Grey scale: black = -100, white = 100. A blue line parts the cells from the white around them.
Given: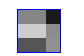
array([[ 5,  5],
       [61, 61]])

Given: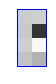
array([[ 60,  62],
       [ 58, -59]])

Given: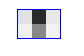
array([[ 77, -67],
       [ 88,   7]])

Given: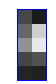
array([[-44, -79],
       [-20,  62]])

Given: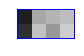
array([[-76,  32],
       [-62,  51]])

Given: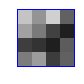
array([[54, 16],
       [26, -4]])
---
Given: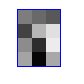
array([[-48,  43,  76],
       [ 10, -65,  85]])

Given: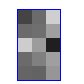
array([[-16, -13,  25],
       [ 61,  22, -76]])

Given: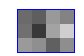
array([[-12, -56,  28],
       [ 21,  12, -25]])

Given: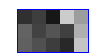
array([[-22, -48, -34],
       [-25, -37, -52]])

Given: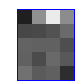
array([[-44, -43, -36],
       [-22, -24, -24]])

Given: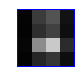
array([[-98, -64, -49],
       [-95,  10,  58]])

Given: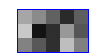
array([[ 57, -85, -64],
       [  2, -31, -63]])

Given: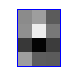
array([[ 12,  86,  -6],
       [-56, -98, -53]])
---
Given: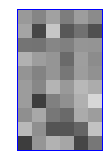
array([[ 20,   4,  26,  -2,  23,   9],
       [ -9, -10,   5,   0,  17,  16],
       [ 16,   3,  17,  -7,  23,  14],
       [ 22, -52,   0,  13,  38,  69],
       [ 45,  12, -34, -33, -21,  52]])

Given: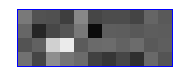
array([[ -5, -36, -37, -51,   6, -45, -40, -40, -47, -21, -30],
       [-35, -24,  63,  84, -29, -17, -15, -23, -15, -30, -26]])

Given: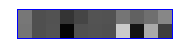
array([[ -7, -38, -36, -59, -46, -35, -36,  -8, -24, -13,   6]])

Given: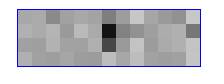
array([[ 32,  33,   8,  26,  32,  28,  -1,  23,  56,  30,  21,  14,  56],
       [ 26,  25,  40,  27,  26,  38, -44,  21,  53,  22,  33,  38,  53]])

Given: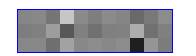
array([[  5,   7,  -8,  55,   8,  -1,   9,   4, -18,  -6,  10],
       [  6,   7, -13,  27,   7,  10,   6,  10, -76,  17,  -3]])

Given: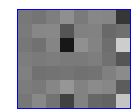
array([[ -6,  -9,  -1,  12,  -4,   6,   4, -58],
       [ -7, -11,   4, -82,  13,   3, -14,  61],
       [  0, -11, -10,  -8, -11, -10,   0,   9],
       [ -7,   7, -10, -49,   2, -19, -22,  54]])

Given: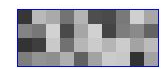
array([[-58,  45,  33, -10,  41, -39, -42,  -5,  63,  31],
       [-60, -51,  58, -11,  43,  59,  42,  60,  28,  47]])

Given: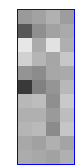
array([[21, 27, 39, 23],
       [81, 34, 77, 37],
       [16, 10, 31, 33],
       [44, 48, 12, 58],
       [42, 46,  9, 55],
       [35, 32, 27, 38]])
